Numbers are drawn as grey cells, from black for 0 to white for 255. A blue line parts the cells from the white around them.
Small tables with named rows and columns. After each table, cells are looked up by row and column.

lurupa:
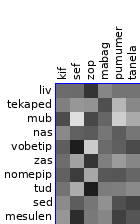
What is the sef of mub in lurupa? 222
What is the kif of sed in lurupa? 139
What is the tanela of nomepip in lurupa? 102
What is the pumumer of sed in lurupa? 80
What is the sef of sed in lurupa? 93
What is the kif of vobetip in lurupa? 94
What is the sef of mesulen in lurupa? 44
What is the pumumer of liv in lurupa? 116
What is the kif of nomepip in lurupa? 96
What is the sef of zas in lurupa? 162
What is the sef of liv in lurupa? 107
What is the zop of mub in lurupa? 72
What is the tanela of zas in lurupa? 134
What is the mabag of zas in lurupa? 127
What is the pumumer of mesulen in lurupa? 64
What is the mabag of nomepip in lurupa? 88
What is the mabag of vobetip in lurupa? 107
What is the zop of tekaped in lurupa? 147
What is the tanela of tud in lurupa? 138

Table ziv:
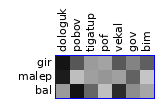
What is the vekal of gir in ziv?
88
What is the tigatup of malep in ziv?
159
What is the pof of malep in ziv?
150
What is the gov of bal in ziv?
141
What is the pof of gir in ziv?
163
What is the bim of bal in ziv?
166
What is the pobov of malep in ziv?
190
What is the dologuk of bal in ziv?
155
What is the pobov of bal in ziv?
19
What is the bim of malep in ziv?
197
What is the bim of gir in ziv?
95
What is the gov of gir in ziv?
131
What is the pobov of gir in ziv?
87
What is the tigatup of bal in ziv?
102
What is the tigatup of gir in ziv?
155
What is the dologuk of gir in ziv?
20
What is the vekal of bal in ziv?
44
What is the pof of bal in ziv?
192
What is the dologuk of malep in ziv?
28
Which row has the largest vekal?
malep

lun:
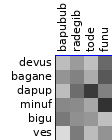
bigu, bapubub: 121
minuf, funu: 50
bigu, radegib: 144
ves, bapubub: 219
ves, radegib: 123
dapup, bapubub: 189
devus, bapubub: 189
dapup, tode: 58
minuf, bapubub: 136
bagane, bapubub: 148
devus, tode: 192

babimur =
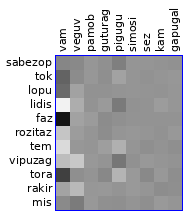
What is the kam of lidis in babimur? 156
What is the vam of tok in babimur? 99
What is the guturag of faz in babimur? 140
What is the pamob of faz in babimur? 155
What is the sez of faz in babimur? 147
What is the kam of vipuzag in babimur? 149
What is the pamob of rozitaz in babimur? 149
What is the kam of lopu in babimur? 147
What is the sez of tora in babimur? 137
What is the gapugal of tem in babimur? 143
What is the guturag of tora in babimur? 136
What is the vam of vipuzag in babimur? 189
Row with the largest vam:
lidis

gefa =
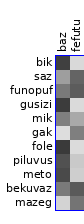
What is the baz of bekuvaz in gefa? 122
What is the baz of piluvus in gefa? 81
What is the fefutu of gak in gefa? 127
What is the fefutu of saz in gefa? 100
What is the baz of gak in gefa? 221
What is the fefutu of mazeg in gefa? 116
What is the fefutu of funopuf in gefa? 92
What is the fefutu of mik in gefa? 169
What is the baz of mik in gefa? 127
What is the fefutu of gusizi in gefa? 218
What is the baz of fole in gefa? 58
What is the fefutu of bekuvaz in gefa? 90

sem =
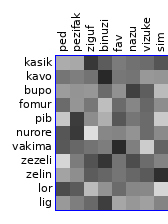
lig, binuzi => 62
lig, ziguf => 105
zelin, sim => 46
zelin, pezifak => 142
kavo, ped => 117
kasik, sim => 85
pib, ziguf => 141
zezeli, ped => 214
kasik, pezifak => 168
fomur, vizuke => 103
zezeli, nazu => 77
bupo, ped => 156
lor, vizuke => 136
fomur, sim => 141
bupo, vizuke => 94
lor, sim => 213
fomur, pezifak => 149

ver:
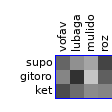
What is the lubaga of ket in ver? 108
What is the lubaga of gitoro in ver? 49
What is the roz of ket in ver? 133
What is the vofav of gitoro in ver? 133
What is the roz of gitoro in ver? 95
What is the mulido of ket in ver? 139
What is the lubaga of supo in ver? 144
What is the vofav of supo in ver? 101
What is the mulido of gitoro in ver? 197
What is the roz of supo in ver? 68
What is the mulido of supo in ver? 165
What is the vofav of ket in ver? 76

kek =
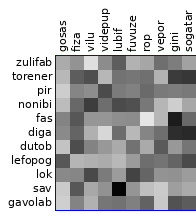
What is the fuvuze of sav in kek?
149
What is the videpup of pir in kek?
75
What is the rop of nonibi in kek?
120
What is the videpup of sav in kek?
146
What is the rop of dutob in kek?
170
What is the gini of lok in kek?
145
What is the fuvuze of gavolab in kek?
128
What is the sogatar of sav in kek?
170
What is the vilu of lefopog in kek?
176
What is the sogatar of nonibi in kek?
167
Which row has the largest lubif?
lefopog

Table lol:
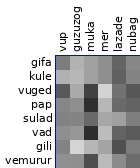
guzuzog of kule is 183
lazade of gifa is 100
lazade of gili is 80
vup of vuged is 89
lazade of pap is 106
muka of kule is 161
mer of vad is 188

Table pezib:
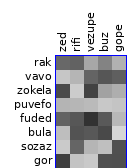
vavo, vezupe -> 100
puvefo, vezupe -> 186
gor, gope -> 79
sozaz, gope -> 80
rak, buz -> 131
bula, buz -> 73
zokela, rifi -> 204
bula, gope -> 214
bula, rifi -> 83
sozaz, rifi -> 101
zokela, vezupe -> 66
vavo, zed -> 198
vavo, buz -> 86
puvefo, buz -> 200
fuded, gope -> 184
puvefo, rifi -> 182
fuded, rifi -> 87
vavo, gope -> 95
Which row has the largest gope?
bula

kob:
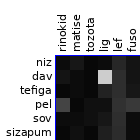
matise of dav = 12
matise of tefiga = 12
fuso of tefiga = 23
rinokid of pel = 68
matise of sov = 12
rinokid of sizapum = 8
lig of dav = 205
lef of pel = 49
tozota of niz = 8
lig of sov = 23
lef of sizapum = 44
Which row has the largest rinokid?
pel

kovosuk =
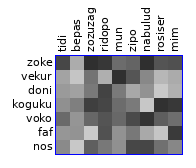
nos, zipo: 71
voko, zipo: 74
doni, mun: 122
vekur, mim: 171
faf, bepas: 147
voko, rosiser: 94
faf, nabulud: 169
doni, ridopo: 67
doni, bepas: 161
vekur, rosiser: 183
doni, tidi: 154
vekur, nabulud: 136
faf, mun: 146
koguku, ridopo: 70
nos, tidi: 138
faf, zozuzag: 202
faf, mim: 58

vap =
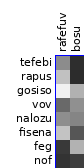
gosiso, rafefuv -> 241
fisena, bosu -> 86
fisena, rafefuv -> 195
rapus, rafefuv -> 193
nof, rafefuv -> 51
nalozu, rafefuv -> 142

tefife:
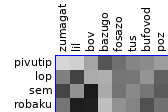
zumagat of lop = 127
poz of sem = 90
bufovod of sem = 117
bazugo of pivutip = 85
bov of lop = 171
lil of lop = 66
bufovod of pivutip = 139
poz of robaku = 113
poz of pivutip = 157
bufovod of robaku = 80
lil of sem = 145
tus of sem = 137
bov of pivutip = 164
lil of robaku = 30
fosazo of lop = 118
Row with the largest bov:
lop

